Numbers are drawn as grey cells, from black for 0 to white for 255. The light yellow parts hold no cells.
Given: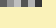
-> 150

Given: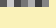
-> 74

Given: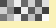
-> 238

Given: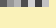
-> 180

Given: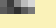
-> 89

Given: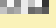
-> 170

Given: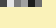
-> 230

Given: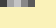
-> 63
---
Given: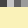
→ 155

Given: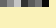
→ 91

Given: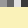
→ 153

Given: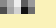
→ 93

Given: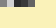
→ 99

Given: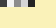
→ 141
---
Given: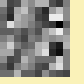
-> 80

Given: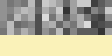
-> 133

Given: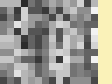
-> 182

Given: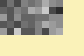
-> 73

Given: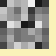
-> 170

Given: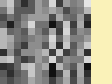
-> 102

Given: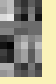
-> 78
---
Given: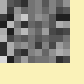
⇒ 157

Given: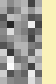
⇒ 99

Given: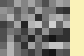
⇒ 148

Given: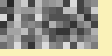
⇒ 151

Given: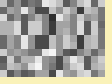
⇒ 192

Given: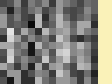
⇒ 34
